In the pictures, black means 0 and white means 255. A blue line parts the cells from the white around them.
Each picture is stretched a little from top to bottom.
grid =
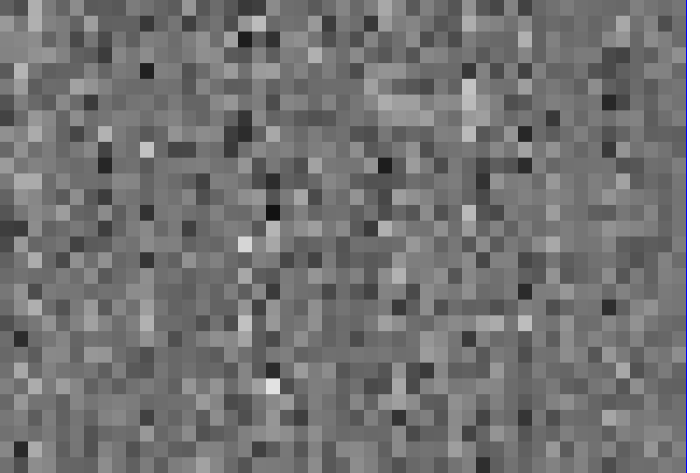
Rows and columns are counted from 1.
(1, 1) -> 96
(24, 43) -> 110
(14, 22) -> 128
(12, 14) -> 95
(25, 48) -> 98
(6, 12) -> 115
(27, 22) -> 63
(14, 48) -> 97
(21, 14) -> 102
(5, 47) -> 131
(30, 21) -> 119
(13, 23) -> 74
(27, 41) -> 110
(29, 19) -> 64
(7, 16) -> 136
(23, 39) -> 114
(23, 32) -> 145
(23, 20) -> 120
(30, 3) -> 141
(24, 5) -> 116
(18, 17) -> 102
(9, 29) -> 91
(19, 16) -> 100
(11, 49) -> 126
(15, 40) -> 117
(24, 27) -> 103
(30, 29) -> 82
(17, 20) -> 122
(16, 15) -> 107
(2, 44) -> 111
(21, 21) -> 112
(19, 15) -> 115
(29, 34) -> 132
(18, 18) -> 167
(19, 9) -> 112
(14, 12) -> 119
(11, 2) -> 118
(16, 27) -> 110
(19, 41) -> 151

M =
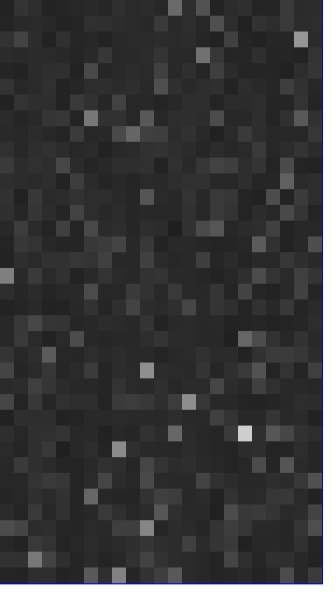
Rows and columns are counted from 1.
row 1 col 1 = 35
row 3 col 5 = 48
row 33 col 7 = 40
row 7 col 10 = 39
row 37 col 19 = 35
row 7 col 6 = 58
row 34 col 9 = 63
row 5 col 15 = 38
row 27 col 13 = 45
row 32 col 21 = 56
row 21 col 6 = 38
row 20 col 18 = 36
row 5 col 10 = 44
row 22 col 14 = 42
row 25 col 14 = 43
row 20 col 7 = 50
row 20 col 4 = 34
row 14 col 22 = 53
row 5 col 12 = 64
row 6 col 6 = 38
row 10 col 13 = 46
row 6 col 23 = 39
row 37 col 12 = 62
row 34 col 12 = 38
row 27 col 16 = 64
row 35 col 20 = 40
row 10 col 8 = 34
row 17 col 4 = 49
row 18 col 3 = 58
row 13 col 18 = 36
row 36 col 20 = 47
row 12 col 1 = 46
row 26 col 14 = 141
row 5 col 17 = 43
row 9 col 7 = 39
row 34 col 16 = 52
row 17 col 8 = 64
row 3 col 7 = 39
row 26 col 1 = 69
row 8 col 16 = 75

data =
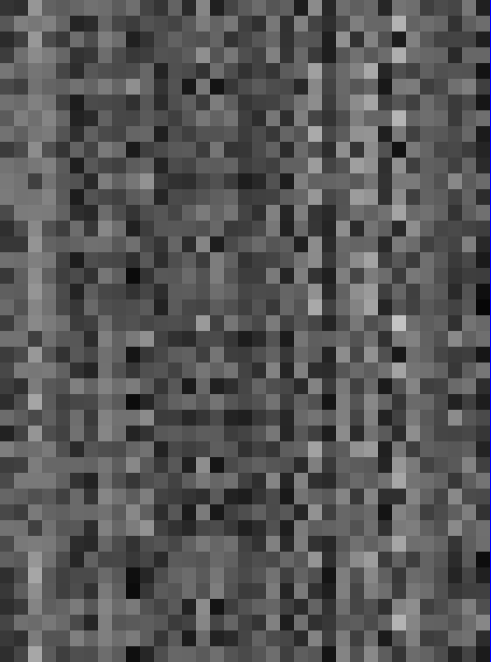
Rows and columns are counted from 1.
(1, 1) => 52
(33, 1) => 72
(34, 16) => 76
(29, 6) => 42
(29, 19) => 66
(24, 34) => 94
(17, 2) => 109
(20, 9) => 75
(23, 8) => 112
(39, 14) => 34
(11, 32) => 93
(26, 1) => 45
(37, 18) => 74
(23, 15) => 63
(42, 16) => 111
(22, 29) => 122
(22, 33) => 137
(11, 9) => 64
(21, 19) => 72
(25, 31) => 63
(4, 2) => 111
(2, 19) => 48
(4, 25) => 86
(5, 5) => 70
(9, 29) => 122
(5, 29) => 79
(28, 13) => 92
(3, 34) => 68
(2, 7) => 43
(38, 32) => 81
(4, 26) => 113
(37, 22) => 99
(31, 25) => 87
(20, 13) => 91
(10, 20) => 98
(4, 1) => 61
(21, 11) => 70
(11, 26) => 159
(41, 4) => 84

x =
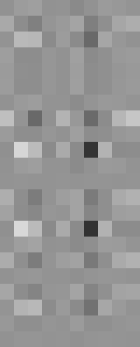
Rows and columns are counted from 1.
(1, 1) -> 146
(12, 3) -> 147
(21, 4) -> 149
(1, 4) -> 146
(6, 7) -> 141
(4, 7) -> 139
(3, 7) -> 105
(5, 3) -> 142
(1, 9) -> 152
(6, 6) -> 159
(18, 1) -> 146
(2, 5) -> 154
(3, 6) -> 139
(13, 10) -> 177
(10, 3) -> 187
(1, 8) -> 155
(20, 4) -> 140
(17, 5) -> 158
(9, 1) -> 155
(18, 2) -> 150
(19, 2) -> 141
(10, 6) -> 139
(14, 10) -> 160
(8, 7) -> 106
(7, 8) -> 153
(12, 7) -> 148
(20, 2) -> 179
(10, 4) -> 139
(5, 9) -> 150
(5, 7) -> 141
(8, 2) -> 148
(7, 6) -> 140
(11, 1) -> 146
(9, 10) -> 154
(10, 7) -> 52
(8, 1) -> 191
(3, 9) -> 151
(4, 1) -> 158

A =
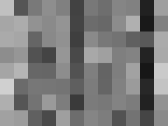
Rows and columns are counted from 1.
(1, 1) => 192
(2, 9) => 140
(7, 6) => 58
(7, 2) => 85
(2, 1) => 166
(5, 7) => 127
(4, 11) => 35
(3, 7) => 138
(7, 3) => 115
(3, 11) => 89
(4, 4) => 68
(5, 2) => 181
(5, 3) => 103
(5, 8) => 100
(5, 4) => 102
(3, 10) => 96
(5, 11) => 23
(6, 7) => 124
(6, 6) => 95
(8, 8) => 125
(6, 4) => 118
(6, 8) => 101
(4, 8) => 160
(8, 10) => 115
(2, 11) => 25
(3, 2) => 166
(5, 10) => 162
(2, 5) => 148
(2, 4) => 138
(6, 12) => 195
